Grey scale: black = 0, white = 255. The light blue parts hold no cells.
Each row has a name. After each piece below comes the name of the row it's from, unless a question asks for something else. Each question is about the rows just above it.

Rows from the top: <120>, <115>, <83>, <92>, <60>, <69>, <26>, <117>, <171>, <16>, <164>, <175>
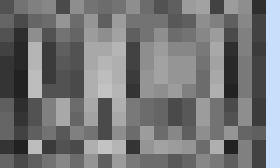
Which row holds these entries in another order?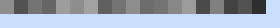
<83>
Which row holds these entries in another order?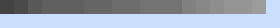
<115>

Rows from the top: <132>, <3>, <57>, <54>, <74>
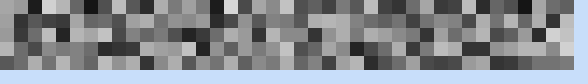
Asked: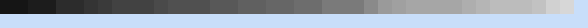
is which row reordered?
<132>
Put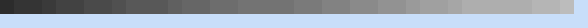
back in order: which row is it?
<74>
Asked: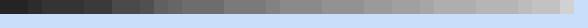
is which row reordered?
<54>
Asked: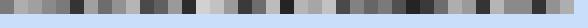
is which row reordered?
<57>
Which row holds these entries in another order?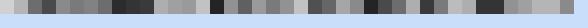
<54>
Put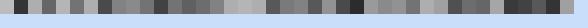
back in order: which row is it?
<3>

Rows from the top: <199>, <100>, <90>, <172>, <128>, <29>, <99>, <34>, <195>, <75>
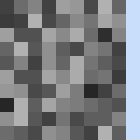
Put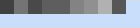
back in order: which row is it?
<195>
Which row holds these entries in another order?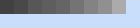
<128>
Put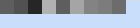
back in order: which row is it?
<34>
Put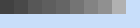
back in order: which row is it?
<172>
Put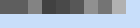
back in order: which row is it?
<195>
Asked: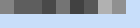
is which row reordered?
<195>

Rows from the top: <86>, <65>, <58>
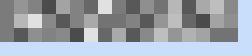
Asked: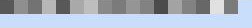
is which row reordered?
<86>
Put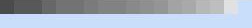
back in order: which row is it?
<65>
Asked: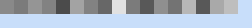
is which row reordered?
<86>
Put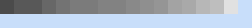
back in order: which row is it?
<86>
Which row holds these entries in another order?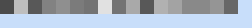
<58>
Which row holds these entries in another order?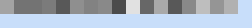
<58>
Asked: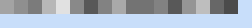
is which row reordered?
<65>

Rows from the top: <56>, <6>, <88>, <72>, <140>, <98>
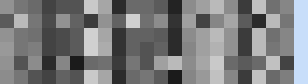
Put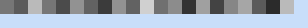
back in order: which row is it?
<6>
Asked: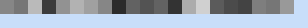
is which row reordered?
<72>
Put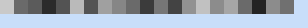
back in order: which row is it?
<56>
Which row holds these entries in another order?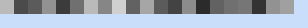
<88>

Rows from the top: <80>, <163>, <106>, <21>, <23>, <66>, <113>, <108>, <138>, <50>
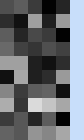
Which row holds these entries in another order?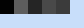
<106>
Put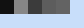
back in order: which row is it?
<113>
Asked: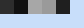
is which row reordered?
<66>
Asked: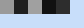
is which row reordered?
<163>
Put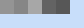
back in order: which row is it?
<50>
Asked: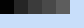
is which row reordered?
<106>
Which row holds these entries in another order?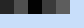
<80>

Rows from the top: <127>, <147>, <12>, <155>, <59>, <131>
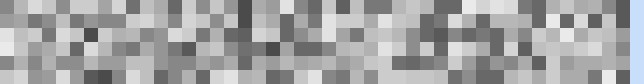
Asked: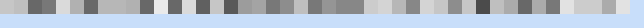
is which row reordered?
<147>
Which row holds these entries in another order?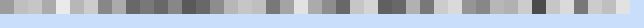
<12>
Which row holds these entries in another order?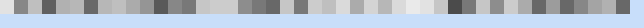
<12>
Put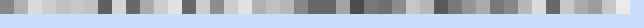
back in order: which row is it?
<155>
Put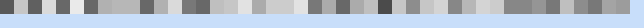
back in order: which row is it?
<147>
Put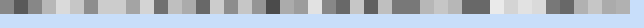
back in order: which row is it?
<127>

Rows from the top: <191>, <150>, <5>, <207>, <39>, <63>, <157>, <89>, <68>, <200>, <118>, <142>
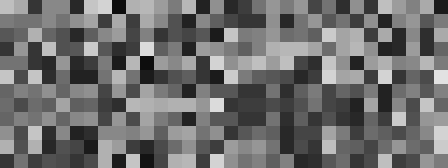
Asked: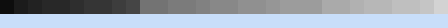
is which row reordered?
<39>
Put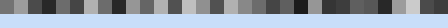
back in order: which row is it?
<118>

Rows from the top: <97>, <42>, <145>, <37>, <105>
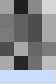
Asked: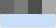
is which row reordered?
<37>
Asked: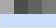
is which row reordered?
<145>
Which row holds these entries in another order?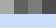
<145>
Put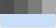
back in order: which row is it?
<145>

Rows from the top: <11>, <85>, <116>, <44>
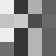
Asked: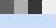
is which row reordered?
<11>
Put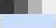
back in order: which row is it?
<116>
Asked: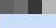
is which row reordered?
<44>

